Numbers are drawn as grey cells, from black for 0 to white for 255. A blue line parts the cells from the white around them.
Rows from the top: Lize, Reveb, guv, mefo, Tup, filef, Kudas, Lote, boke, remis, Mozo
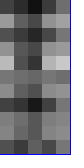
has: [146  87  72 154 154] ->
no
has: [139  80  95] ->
no
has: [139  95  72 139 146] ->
no
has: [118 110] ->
yes
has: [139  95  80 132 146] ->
no

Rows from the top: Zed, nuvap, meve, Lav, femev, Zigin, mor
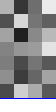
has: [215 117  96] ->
yes
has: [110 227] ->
no
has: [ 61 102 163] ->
yes
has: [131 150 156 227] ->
yes
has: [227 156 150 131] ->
no
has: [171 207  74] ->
no
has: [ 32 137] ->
yes

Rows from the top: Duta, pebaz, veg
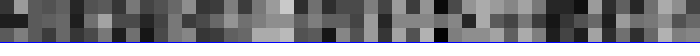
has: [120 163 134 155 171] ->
no
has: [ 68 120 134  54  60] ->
no
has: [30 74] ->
no
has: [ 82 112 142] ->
no
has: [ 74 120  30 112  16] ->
no
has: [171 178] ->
no

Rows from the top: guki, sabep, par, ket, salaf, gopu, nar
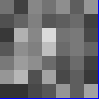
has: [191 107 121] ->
yes
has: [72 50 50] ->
no
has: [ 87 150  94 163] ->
yes

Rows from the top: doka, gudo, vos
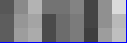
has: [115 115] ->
yes
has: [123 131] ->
no
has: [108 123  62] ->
yes

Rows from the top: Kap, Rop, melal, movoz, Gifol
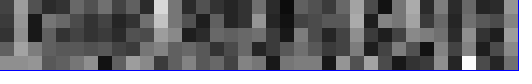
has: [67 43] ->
no
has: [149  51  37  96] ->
no
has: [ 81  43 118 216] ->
no
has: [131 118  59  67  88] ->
no

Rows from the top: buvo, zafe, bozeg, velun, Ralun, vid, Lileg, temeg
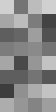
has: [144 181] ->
no
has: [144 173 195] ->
yes

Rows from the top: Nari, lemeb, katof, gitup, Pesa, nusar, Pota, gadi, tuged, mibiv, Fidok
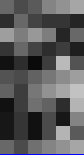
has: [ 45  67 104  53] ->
no
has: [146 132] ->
no
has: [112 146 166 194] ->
no
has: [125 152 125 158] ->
no
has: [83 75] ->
yes
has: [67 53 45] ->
no

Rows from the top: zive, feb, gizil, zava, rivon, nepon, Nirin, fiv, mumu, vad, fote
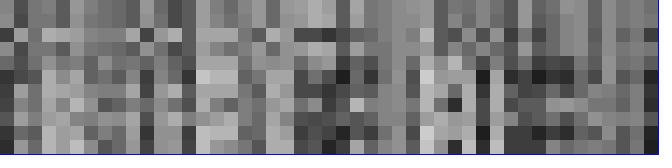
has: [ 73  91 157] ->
yes
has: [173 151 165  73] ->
no
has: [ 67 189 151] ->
yes

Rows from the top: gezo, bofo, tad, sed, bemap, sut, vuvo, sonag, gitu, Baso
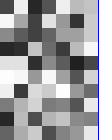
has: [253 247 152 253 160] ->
no
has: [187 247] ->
yes
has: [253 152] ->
yes
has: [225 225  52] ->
no

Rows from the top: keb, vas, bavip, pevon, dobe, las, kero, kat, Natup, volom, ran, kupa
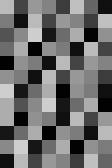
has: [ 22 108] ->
yes
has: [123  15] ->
yes
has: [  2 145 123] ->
yes
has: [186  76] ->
no

